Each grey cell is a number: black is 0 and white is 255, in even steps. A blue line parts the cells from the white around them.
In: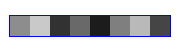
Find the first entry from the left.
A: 141
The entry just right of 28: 127
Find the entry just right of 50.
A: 105

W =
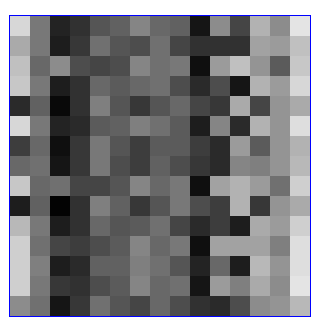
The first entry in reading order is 215
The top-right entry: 228
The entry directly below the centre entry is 104
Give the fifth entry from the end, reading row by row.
42
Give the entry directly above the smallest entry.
112
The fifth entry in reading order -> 85
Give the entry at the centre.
97
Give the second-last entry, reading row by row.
148
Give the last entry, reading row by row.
184
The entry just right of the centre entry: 77
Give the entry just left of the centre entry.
61
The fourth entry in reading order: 49
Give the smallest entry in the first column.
29
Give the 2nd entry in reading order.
120
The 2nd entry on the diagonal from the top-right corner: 155
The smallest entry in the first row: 21
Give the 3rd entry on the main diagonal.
140
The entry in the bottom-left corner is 140
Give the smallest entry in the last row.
21
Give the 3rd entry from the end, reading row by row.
140
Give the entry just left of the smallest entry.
97
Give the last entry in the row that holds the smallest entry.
170
